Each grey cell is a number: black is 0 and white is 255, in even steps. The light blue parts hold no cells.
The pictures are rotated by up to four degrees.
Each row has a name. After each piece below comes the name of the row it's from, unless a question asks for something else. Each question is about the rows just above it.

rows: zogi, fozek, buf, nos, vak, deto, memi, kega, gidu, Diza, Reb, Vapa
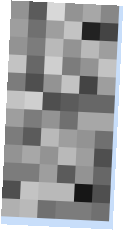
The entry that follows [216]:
[147]
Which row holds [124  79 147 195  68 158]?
vak
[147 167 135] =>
zogi
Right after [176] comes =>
[185]
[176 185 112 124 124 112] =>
Vapa

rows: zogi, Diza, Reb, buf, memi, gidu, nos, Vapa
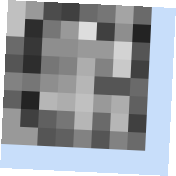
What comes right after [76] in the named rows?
[64]
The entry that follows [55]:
[142]
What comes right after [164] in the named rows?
[106]
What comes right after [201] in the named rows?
[64]
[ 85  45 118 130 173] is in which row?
buf

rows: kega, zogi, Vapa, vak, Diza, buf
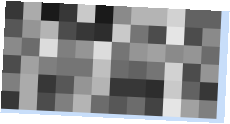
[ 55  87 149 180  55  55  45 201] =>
Diza
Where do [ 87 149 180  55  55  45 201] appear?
Diza
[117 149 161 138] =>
Vapa
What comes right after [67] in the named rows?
[229]
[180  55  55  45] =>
Diza

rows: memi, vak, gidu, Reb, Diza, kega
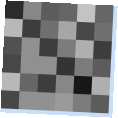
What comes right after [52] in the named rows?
[124]
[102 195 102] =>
memi

